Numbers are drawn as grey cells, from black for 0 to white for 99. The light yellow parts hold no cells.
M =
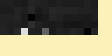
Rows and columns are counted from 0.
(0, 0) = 12
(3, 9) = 9
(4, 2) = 16
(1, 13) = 12
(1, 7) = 15
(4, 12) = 2
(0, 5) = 13
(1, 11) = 13
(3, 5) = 13
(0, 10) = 11
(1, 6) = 12
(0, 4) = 14
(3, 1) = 12
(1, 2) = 14
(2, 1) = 13
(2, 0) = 13
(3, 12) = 10
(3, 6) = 11
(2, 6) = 10

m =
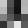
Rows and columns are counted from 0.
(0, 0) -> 78
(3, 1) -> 53
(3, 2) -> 88
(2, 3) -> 29
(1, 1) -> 27
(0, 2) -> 9

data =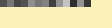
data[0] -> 31
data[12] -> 21

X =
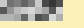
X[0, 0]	78
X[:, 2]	[49, 72, 65]
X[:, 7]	[21, 34, 83]
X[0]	[78, 44, 49, 39, 48, 78, 28, 21, 31]
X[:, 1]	[44, 58, 70]
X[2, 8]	68
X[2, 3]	40

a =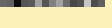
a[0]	40
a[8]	63
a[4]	35
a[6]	33

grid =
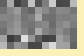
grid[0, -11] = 38
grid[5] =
[63, 23, 31, 86, 58, 37, 25, 27, 62, 54, 42]
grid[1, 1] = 53
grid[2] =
[52, 51, 55, 45, 49, 66, 44, 43, 50, 49, 51]
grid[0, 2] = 25
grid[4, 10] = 42
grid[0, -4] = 78
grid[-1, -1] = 39
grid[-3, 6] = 51
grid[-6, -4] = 45
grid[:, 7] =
[78, 45, 43, 42, 46, 27, 84]
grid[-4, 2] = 58
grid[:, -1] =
[72, 46, 51, 48, 42, 42, 39]
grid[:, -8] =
[34, 44, 45, 47, 51, 86, 54]
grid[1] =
[45, 53, 60, 44, 39, 60, 53, 45, 53, 52, 46]
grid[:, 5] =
[32, 60, 66, 51, 66, 37, 28]
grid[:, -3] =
[27, 53, 50, 52, 55, 62, 63]

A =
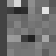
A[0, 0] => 26
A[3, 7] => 45
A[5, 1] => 60
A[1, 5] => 42
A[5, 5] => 41
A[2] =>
[26, 44, 44, 40, 49, 47, 40, 47]
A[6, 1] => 46
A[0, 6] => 44
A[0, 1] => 59
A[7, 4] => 46
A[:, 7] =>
[34, 39, 47, 45, 46, 38, 45, 46]
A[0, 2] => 83
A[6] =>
[26, 46, 45, 43, 45, 52, 45, 45]
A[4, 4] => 43
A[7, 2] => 45

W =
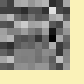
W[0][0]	36
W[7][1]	30
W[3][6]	73
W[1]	[25, 25, 24, 17, 32, 31, 19, 87, 28, 23]
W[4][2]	51
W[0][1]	25
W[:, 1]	[25, 25, 72, 30, 50, 70, 18, 30, 74, 33]
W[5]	[64, 70, 34, 31, 36, 20, 40, 1, 65, 40]
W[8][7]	36
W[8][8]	74
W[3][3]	79
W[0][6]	70
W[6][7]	67
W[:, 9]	[64, 23, 37, 67, 58, 40, 35, 51, 52, 59]
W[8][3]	49
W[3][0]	33
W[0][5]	65
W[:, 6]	[70, 19, 37, 73, 61, 40, 38, 54, 50, 58]
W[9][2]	55
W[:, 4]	[58, 32, 45, 63, 49, 36, 38, 50, 50, 52]
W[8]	[64, 74, 50, 49, 50, 44, 50, 36, 74, 52]

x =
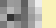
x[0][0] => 43
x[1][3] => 41
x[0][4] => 71
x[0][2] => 59
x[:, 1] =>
[60, 71, 20, 66]

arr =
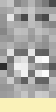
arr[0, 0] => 72
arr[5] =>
[59, 58, 68, 67, 59, 67, 58, 71]
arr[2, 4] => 74
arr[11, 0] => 62
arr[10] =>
[69, 52, 76, 94, 45, 90, 97, 52]
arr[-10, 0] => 52
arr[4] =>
[52, 63, 74, 73, 62, 74, 70, 65]
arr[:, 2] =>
[52, 76, 51, 66, 74, 68, 61, 43, 81, 93, 76, 55, 71, 68]
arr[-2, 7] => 69
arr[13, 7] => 64
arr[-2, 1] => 59
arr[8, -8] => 71
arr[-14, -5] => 59
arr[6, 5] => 59
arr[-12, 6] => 28
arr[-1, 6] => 77
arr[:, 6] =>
[47, 63, 28, 56, 70, 58, 56, 37, 97, 51, 97, 38, 58, 77]
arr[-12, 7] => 74
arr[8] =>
[71, 45, 81, 87, 48, 94, 97, 57]
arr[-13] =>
[63, 66, 76, 71, 77, 65, 63, 63]
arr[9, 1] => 55
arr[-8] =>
[65, 70, 61, 59, 69, 59, 56, 64]
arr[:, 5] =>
[56, 65, 37, 69, 74, 67, 59, 38, 94, 57, 90, 39, 61, 79]
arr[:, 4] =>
[70, 77, 74, 73, 62, 59, 69, 89, 48, 67, 45, 74, 64, 64]
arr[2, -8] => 58
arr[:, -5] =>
[59, 71, 28, 64, 73, 67, 59, 42, 87, 92, 94, 37, 67, 76]

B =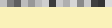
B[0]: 75
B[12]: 78
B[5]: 73
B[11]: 53
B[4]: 59
